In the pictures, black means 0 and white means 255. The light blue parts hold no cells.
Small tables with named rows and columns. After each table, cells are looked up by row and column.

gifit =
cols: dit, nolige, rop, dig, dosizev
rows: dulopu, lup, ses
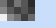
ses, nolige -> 138
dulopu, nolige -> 62
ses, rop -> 112
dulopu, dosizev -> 43
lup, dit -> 136
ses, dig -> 63
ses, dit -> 240
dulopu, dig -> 86

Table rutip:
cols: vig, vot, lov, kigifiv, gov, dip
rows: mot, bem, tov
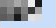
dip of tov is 219
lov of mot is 168
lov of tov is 25
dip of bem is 165
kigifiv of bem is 128
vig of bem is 100
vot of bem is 129
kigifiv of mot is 145
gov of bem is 54
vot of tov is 102
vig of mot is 136
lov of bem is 75
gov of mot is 236
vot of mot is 142
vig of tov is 92
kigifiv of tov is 112
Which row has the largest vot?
mot

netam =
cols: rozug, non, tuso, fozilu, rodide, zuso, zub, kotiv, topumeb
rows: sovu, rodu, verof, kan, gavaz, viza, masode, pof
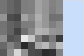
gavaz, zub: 174
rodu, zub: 148
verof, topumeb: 114
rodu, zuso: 163
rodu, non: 102
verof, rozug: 148
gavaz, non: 98
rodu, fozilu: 126
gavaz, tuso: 68
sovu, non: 102
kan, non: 99

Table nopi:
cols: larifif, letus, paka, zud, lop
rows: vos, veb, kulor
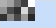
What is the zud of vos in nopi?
64
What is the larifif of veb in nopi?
148
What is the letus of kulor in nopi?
134
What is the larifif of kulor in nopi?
50
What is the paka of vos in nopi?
107
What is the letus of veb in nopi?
77
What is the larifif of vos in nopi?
176
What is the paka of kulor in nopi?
73
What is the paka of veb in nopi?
47
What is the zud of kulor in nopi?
154
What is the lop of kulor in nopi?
40
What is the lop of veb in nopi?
82
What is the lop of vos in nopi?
255

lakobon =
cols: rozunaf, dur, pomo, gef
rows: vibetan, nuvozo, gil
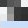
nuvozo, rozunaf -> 245
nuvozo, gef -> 51
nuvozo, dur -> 140
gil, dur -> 156
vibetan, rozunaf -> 63
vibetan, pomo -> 94
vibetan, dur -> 86
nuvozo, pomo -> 56
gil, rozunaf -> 234
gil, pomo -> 55
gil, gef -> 47
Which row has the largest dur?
gil

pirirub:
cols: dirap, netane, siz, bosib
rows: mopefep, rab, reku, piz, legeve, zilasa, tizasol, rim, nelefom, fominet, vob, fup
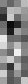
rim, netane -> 104
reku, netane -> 202
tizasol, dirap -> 215
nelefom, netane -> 206
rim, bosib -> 137
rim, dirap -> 141
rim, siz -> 240
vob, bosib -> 91
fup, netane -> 86
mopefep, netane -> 101
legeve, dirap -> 123
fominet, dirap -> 124
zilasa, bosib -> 85
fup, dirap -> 162
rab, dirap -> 78

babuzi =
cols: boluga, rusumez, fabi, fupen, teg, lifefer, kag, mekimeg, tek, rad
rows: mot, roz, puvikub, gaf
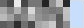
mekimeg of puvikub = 146
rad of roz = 193
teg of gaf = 74
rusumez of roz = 133
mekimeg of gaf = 202
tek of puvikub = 90
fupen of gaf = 112
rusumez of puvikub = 161
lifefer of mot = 118
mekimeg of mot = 144
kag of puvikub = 134
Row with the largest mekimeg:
gaf

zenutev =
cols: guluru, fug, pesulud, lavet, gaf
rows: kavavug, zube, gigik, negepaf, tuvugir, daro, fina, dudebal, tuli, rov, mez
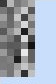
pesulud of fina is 92
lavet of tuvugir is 30
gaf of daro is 72
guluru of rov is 123
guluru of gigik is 160
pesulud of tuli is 29
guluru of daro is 143
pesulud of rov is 157
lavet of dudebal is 233
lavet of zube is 202
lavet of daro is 219
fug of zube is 94
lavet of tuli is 163
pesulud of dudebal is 77
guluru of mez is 147
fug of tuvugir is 143

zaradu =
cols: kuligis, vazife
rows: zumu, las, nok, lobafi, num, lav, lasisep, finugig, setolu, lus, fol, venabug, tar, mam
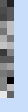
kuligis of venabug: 133
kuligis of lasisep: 195
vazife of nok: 89
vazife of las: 88
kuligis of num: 117
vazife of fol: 107
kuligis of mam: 231
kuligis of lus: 143
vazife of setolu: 87
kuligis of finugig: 57
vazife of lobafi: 190
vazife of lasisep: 182
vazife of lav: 119
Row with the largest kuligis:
mam

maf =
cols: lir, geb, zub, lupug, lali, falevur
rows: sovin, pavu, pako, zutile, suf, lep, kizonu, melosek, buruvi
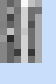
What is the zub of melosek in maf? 60
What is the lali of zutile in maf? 81
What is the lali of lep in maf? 111
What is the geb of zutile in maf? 99
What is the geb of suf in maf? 194
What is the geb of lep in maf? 42
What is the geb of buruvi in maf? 99
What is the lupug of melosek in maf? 210
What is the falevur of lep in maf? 169
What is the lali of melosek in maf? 55
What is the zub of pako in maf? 125
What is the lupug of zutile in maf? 210
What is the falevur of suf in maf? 169
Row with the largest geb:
suf

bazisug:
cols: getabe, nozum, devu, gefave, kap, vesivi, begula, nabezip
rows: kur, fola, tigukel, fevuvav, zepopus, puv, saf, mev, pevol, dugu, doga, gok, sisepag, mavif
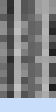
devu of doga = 173
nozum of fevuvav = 71
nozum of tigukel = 68
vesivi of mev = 107
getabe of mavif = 107
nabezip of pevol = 154
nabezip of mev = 33
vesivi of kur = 157
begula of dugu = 171
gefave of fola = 86
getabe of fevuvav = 141
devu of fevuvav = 182
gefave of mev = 126
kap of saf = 99
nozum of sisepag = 93
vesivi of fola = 159
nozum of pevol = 43
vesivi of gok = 145
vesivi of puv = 139
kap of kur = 95

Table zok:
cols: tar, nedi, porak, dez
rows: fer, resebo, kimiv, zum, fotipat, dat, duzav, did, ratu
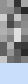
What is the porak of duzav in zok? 63
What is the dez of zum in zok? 139
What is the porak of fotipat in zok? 223
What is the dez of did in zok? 42
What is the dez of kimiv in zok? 131
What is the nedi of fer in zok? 166
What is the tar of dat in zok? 162
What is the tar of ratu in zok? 197
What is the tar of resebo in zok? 144
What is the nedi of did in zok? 148
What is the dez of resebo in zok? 39
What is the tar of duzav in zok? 97
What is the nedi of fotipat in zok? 159
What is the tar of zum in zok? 171
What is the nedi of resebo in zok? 141
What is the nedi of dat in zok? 130
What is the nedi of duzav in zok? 179

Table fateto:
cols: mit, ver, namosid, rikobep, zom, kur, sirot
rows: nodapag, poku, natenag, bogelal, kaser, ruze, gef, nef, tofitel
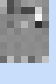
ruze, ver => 139
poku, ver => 76
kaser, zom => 141
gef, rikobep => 143
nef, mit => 137
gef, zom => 139
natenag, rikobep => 138
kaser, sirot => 131
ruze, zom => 142
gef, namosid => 133

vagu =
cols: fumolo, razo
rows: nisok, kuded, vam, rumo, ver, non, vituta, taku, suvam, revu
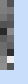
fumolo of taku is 111
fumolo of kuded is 126
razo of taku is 46
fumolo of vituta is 108
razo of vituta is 96
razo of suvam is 237
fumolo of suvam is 139
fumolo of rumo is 83
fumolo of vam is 115
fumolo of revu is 143
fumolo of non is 92
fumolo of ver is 41
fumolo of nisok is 128
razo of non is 109
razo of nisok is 82
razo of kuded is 121
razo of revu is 84
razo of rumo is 86
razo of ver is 138

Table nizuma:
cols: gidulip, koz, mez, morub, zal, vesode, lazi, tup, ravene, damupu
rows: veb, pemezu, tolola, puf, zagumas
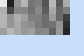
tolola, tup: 156
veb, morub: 181
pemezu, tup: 168
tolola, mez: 174
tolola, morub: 159
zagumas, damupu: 37
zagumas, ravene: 151
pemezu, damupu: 125

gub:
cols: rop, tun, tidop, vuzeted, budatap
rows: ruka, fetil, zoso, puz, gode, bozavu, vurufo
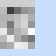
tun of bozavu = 237
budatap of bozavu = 116
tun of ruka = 206
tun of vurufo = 173
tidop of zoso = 189
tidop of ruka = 206
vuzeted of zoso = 207
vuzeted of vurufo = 231
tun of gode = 147
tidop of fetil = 109
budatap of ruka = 206
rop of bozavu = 186
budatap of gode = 252
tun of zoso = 178
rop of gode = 231
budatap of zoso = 175
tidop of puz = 193
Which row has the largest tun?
bozavu

